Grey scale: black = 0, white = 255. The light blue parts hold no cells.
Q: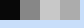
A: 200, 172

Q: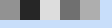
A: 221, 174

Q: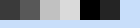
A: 218, 193

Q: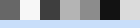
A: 247, 219

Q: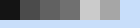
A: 203, 166

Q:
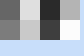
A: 252, 223

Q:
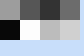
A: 253, 208

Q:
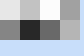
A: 252, 231

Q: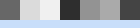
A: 240, 219
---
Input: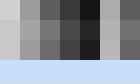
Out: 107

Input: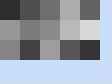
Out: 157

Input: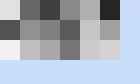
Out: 168

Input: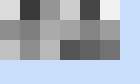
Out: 185

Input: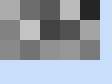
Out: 144

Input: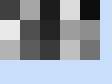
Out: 58

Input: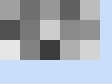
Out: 59

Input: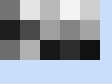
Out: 24
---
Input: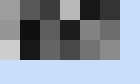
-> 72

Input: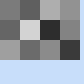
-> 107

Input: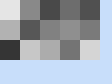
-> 172

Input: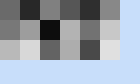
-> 173

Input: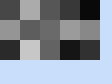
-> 99

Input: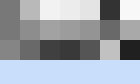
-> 85

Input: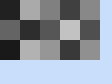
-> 150

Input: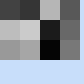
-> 166

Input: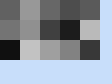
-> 159

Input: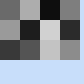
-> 84
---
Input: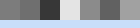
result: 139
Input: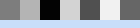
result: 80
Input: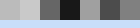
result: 160
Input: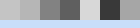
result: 216
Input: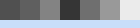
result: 111
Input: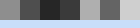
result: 175
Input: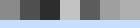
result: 93
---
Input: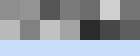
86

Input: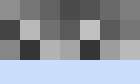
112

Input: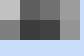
113

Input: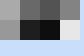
83

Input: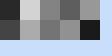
131

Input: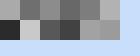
140

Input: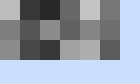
139

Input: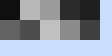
156

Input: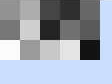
35

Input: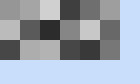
44
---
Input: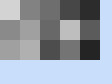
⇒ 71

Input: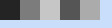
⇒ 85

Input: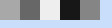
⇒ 23

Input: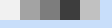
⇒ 61

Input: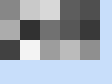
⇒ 93

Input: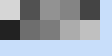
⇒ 132
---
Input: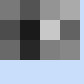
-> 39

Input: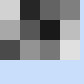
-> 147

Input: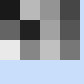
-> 134

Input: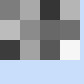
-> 163

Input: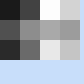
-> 106

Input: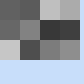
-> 78

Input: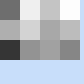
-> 147

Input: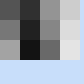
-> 19

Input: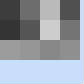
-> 150

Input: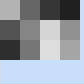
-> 118
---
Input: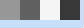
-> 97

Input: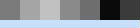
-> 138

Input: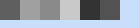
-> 138

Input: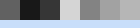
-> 162

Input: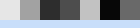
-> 162

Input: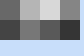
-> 133
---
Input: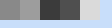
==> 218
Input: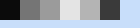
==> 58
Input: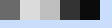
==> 11
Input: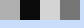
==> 118
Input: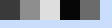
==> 107
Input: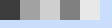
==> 232
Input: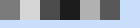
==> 88
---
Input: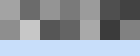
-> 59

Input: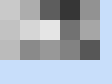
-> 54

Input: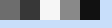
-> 17

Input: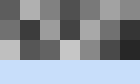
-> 39

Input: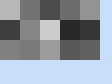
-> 41

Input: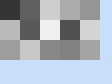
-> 53

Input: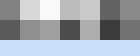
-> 60
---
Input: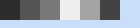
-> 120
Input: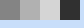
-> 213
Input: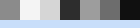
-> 214
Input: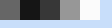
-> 55
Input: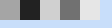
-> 208
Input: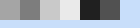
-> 201
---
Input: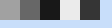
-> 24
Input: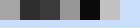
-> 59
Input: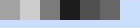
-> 123
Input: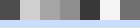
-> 166
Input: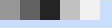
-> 36
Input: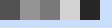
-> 121
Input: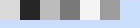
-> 188
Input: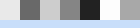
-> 205
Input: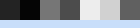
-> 118
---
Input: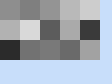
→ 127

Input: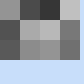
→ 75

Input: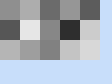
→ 173

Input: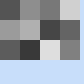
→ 142

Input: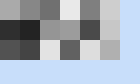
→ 135

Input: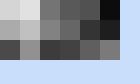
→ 225
